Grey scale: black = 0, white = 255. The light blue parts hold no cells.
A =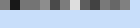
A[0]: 124
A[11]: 103
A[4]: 141
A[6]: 124

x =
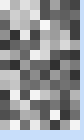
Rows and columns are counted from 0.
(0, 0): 241
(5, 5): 92
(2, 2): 184
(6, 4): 104
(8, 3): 109
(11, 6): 56
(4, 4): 209
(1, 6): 95
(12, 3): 233
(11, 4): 86
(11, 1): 99
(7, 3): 140
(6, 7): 122
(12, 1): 244
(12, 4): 151
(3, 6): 193
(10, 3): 98
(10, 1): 176
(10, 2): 216
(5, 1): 163
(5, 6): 70
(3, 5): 156
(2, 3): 138
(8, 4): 140
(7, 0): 199
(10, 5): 117
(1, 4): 83
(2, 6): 106
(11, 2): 175

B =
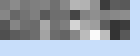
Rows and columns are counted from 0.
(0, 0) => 123
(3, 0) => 79
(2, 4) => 169
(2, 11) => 53
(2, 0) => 86
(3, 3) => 109
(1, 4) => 89
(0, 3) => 127
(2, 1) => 133
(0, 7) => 181
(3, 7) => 134
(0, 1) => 139
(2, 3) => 107

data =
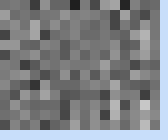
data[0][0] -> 116
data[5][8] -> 100
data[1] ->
[157, 109, 117, 104, 118, 119, 147, 125, 131, 124, 111, 70, 160, 98, 74, 117]
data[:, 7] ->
[31, 125, 129, 131, 113, 129, 119, 85, 104, 89, 130, 138, 158]
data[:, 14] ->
[101, 74, 147, 179, 164, 157, 107, 136, 90, 63, 199, 156, 186]
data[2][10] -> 118
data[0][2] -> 112
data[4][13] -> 98
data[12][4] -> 68
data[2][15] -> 118
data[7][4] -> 78
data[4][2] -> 103
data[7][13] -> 157
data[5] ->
[75, 118, 126, 142, 103, 114, 90, 129, 100, 119, 101, 146, 99, 137, 157, 120]
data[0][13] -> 128
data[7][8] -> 134
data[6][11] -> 113
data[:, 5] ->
[101, 119, 140, 109, 124, 114, 114, 100, 105, 126, 106, 114, 99]
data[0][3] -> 60
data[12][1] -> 131
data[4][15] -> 125
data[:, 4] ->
[144, 118, 113, 65, 131, 103, 123, 78, 146, 162, 105, 123, 68]
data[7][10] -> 133
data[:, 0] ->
[116, 157, 126, 68, 150, 75, 126, 123, 135, 109, 104, 111, 79]
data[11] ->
[111, 118, 140, 110, 123, 114, 71, 138, 111, 142, 66, 176, 117, 138, 156, 137]
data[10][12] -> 77
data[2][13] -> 96
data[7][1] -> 138
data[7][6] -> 143
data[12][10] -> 122
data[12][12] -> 106
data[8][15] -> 111
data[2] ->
[126, 140, 115, 166, 113, 140, 112, 129, 113, 102, 118, 70, 121, 96, 147, 118]

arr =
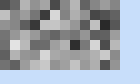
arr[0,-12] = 78
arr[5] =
[96, 179, 149, 144, 214, 168, 162, 156, 161, 177, 201, 139]
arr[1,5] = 215
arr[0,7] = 182
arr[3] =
[116, 151, 178, 153, 119, 101, 128, 117, 149, 94, 97, 157]
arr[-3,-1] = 184
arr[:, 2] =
[180, 156, 94, 178, 185, 149, 156]
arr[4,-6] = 178
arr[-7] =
[78, 102, 180, 146, 165, 74, 136, 182, 99, 134, 156, 133]
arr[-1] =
[114, 97, 156, 187, 200, 147, 160, 194, 154, 175, 82, 148]
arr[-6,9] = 71
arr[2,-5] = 151
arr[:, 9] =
[134, 71, 192, 94, 213, 177, 175]
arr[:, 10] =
[156, 82, 41, 97, 76, 201, 82]

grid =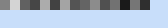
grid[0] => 130
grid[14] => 47
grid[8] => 100
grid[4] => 172
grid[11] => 114

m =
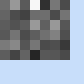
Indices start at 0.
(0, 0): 109
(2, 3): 153
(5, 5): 86
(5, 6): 74
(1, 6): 116
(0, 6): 75
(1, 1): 76
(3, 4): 112
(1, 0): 100
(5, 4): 88

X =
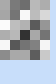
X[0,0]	170
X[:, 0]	[170, 166, 251, 174, 247, 140]
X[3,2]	50
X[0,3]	185
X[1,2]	248
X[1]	[166, 117, 248, 188, 216]
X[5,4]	201
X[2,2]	178
